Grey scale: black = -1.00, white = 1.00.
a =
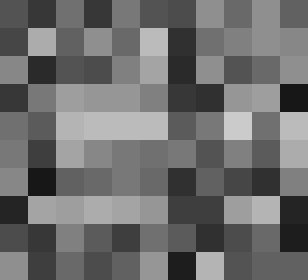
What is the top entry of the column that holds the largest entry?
-0.18
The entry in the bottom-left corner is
0.12
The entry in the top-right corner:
-0.24
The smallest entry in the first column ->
-0.72
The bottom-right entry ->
-0.24
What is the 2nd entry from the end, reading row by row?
-0.24
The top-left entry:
-0.35
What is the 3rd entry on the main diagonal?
-0.35
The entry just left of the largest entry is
-0.06
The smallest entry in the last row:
-0.77
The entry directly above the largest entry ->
0.18
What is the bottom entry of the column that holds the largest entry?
-0.35
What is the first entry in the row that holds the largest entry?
-0.12
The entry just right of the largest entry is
-0.12
